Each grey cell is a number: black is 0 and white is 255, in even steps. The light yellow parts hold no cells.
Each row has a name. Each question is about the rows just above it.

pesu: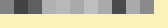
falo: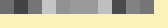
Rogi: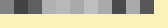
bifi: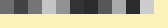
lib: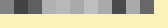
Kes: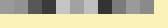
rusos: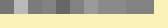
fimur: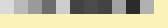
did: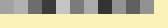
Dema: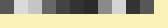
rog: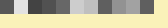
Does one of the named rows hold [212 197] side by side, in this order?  no
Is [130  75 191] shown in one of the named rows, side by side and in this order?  no
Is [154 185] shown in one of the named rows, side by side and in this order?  no
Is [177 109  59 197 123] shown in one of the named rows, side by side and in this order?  yes
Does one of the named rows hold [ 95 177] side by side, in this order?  yes

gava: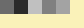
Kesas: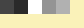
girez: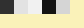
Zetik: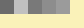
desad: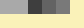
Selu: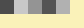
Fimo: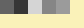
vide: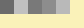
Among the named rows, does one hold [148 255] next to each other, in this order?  no
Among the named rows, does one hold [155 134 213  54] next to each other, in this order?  no
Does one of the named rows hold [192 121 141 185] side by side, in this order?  yes
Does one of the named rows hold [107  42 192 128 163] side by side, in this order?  yes

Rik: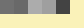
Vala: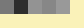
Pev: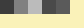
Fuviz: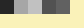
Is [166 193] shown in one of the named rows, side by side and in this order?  yes
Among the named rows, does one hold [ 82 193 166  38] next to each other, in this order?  no
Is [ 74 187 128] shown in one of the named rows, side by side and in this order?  no
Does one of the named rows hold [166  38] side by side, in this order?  no
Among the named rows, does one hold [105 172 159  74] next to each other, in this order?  no

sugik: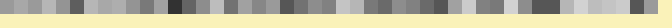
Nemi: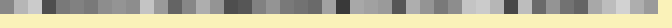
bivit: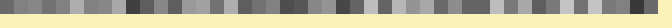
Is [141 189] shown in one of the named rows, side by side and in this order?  yes
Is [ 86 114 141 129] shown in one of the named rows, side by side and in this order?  yes
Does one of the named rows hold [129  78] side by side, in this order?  yes

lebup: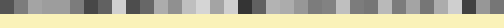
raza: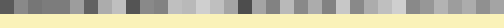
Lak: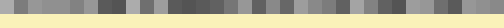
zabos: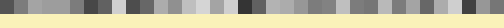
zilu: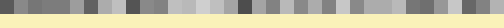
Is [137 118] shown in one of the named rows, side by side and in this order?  yes
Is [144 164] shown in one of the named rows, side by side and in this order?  yes
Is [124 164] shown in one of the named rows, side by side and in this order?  yes
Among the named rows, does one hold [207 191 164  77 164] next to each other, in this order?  yes
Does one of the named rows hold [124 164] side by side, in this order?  yes
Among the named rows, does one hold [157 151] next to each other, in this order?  yes
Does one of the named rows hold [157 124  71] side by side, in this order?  yes

